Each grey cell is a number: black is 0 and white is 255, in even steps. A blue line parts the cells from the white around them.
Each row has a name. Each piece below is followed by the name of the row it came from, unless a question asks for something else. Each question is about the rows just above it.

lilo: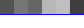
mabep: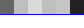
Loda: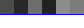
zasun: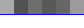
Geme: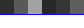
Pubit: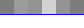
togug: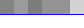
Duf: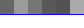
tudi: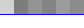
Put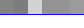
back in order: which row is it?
togug
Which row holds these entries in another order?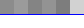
tudi
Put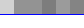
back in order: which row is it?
togug
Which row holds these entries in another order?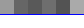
zasun

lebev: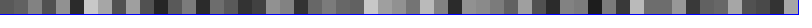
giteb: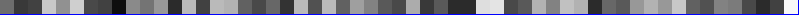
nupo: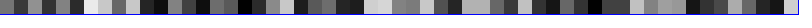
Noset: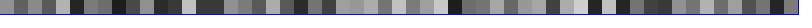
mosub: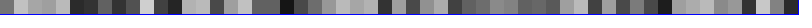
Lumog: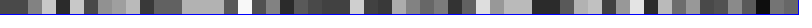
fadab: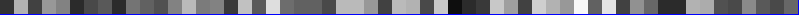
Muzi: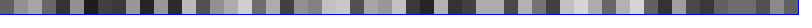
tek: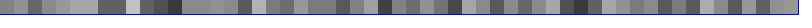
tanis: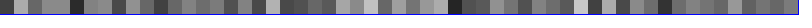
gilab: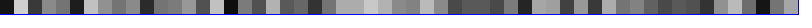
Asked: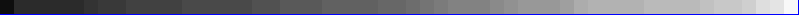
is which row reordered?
fadab
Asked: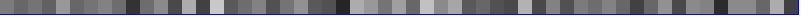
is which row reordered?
tanis
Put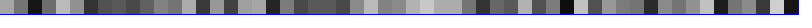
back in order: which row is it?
gilab
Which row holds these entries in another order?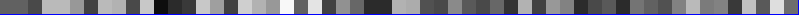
fadab

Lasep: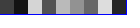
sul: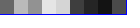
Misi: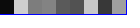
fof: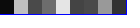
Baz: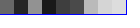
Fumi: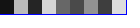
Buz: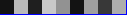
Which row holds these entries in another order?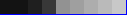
Buz
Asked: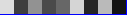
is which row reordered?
Fumi
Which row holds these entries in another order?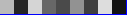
Fumi
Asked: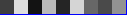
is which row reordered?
Fumi

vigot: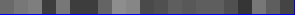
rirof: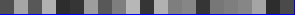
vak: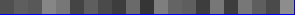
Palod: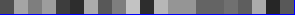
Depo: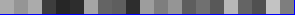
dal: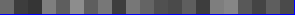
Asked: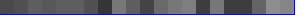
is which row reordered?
vigot
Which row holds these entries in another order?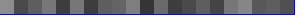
vak
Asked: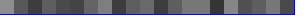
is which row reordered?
vak
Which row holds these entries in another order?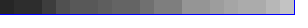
Palod

